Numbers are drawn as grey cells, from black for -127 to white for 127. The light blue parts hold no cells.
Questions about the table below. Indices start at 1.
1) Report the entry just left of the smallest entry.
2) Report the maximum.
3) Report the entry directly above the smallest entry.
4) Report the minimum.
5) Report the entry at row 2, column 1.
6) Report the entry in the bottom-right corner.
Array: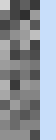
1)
-61
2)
84
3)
-32
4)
-80
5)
-8
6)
-51

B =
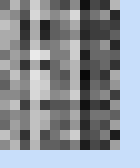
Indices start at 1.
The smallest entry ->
-119
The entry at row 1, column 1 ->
-22
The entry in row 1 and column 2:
54
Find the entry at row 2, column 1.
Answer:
32
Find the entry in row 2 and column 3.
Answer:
-43
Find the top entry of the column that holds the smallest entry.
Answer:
-110
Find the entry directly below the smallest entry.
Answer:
-99
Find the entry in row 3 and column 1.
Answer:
65
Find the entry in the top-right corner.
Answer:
54
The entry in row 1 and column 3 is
-11
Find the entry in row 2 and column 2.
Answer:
10
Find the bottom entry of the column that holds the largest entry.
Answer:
54
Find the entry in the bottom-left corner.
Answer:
10
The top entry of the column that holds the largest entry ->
77
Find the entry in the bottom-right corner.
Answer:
32
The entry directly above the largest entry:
65
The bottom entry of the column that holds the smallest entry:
-99
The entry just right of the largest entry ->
87
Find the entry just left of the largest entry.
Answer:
-1

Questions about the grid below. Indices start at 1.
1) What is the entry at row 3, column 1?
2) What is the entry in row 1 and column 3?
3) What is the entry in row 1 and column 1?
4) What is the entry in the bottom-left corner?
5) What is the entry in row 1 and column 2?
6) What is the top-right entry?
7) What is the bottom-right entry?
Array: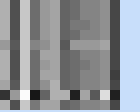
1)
48
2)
71
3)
48
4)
48
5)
-47
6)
-56
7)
-56

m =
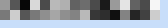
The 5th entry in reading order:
-52
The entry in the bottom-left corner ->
-6
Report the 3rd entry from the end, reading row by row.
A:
-90
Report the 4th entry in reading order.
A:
89
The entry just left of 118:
-52
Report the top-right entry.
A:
118
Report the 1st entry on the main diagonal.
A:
26
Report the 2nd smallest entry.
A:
-111
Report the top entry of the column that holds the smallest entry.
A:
-120
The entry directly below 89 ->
-6

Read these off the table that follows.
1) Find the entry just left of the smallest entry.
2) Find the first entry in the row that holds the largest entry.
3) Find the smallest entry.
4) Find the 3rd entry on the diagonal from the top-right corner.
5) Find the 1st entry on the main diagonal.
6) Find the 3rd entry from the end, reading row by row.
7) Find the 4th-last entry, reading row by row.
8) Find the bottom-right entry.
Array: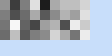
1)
96
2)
-10
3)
-99
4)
-48
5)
20
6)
42
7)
84
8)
108
